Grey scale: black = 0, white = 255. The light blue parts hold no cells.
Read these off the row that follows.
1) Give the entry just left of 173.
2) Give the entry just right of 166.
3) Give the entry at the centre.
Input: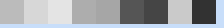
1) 228
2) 85
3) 166

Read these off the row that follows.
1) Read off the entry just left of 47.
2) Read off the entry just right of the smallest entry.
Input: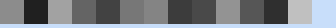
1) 86
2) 162

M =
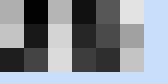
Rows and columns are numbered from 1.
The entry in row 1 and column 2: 2
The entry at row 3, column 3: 219
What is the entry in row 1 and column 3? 181
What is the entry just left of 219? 68
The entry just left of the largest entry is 87

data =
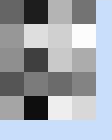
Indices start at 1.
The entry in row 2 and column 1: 151
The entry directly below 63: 123
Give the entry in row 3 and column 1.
143
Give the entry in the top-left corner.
101
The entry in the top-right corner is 115
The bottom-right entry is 216
